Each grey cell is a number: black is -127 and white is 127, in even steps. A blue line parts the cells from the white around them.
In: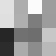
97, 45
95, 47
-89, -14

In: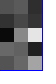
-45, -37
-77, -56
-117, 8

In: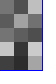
-10, -47
-36, 34
-11, -33

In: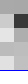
41, 40
76, -70
101, 46

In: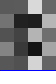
-37, -36
-12, -94
-45, -60

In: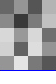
-24, 21
9, -70
88, 25

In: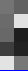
-11, -30
-20, 97
-23, -97

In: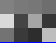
1, -6
89, -59
-12, -69
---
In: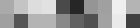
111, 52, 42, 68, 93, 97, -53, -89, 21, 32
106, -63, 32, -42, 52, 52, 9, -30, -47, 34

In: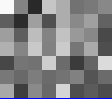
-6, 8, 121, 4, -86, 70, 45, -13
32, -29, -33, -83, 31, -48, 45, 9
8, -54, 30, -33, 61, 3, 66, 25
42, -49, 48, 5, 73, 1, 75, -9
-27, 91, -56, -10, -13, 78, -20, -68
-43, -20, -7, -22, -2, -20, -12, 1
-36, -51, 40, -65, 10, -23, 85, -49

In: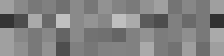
-6, 31, 32, 9, -7, 0, -15, 10, -8, 18, 3, -5, 18, 32, -11, 7
-6, -78, -75, -50, 42, -22, 64, 10, 20, 7, 63, 43, -36, -50, 0, -21
-6, 42, 32, 7, -6, 8, -27, 10, -13, -15, -26, 1, 18, -3, 0, 15
-18, 31, 32, 16, -6, 18, -49, 0, -8, 2, 3, 1, 42, -3, -13, 30

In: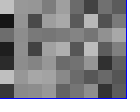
-15, -36, 65, 24, 22, -2, 31, -20, -61
-46, -5, -106, 20, -53, 30, 41, -38, 56
17, 40, -18, 13, -6, -9, -4, 4, -10
-34, 0, -97, 15, -61, 33, 47, -41, 61
-79, -32, -84, 13, 4, 23, -20, -13, 21
-22, -42, 63, 23, 39, 35, 9, -20, -40
-76, -35, -71, 10, 13, 24, -28, -10, 14

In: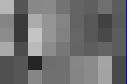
-16, -35, 55, -42, 8, 9, -12, -27, -32
-62, -39, 5, -70, 43, 21, 4, -28, -40
-54, -35, 12, -70, 68, 21, 1, -25, -40
-27, -35, 42, -51, 58, 12, -8, -26, -34
36, -54, -47, -41, -91, -17, -15, 6, 11
35, -55, -47, -41, 6, -16, -15, 5, 10

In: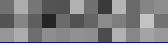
5, 13, -15, 45, -9, -44, -46, 49, -15, -69, 53, -22
67, -13, -44, 5, -33, -90, -20, -45, -26, 12, -1, -22
36, 25, 22, 45, -17, 14, 7, 17, 14, -51, 49, 7
